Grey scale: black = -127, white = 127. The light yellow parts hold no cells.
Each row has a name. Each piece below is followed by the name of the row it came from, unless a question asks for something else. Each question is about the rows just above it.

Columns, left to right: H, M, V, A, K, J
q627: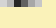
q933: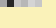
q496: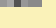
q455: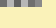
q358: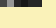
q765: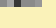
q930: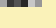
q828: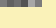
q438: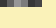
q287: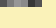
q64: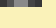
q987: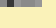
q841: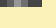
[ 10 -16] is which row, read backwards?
q455
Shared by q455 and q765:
[10]
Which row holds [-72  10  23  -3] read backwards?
q287
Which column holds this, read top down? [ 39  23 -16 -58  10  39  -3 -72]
H
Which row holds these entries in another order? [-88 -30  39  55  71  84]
q627
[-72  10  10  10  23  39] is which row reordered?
q765

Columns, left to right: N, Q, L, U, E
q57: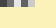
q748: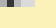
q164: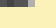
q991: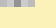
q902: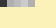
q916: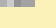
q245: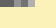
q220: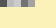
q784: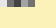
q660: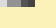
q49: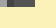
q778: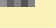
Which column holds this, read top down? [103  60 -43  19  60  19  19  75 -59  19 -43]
L
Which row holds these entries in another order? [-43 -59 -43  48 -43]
q164
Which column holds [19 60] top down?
L
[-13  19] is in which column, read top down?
Q
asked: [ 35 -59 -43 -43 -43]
q49
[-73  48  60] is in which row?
q902
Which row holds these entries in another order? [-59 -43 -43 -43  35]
q49

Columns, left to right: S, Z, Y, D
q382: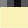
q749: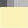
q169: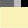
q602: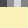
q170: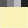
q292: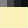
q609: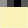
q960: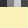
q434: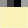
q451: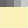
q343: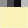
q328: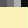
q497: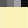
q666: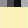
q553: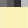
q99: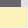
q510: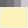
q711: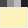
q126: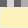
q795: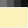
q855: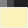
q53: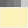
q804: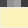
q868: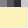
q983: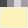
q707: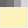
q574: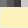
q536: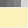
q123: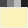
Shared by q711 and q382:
[-55]
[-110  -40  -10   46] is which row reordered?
q328
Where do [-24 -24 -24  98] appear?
q99
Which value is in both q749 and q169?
[59]
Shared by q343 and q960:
[-55]
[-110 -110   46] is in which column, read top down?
D
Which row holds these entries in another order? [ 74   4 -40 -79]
q868

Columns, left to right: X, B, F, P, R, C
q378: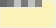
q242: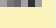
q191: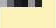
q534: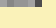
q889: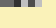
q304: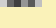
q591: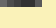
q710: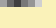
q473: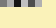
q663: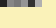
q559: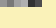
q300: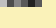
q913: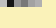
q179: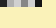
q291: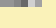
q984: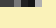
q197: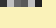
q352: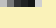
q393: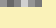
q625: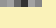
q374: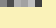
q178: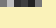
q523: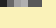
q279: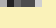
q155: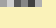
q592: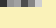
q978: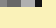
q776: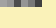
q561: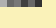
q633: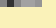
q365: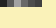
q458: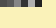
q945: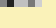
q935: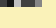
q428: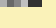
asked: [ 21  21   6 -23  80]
q291
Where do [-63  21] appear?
q304

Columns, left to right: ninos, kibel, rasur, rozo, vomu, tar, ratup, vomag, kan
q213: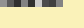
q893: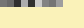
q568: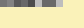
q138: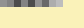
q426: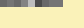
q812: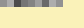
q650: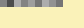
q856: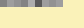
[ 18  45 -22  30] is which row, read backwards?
q812
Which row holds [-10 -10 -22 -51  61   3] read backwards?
q426
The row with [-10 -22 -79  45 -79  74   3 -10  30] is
q893
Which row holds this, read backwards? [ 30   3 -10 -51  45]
q812
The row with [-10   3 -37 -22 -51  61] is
q568
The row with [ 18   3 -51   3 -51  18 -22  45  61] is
q138

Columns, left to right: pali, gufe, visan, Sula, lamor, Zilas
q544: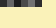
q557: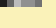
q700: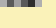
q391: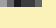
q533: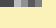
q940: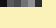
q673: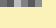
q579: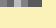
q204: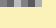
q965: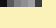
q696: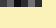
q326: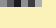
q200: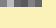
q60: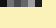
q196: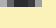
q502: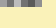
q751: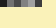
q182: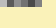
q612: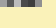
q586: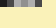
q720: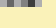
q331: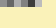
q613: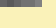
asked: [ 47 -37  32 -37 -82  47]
q700
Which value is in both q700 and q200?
[-37]
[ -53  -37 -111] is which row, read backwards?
q940
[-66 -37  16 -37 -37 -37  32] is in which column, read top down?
lamor
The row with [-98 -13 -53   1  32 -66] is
q751
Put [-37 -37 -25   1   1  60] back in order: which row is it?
q579
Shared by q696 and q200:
[-25]

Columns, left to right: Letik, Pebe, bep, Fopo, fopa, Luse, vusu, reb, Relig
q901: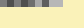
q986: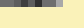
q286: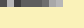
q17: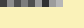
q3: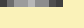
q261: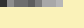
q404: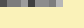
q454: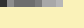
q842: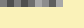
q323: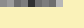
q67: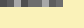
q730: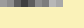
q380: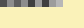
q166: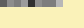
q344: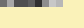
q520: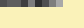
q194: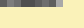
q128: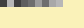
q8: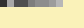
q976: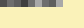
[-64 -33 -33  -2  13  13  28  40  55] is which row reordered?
q730
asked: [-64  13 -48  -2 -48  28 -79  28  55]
q17
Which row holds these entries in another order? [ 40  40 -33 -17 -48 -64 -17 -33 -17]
q976
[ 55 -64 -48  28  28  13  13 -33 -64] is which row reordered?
q380

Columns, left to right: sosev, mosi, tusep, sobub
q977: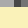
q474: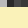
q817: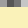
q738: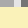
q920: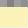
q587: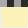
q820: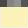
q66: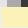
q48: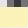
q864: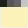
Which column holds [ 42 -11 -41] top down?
mosi
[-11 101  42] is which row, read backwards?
q738
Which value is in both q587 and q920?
[30]
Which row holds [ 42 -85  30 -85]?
q587
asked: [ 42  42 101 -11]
q738

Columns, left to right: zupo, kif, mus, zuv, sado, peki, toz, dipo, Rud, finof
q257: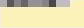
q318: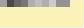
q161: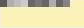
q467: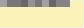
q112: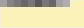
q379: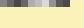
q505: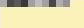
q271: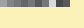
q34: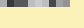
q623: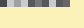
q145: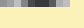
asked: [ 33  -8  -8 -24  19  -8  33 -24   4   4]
q467
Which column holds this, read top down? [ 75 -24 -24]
zuv
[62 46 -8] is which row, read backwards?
q318
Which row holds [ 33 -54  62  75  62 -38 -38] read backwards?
q34
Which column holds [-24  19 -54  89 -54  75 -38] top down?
dipo
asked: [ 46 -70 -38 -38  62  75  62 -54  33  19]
q34
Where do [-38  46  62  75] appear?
q161

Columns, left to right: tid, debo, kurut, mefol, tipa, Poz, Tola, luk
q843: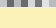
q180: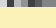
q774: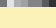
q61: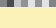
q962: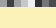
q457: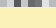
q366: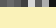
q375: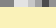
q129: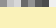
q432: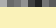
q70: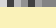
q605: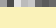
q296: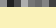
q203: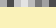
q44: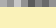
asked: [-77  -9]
q962
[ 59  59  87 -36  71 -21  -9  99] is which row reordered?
q457
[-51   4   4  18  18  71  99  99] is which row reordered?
q61
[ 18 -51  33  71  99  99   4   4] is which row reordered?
q375

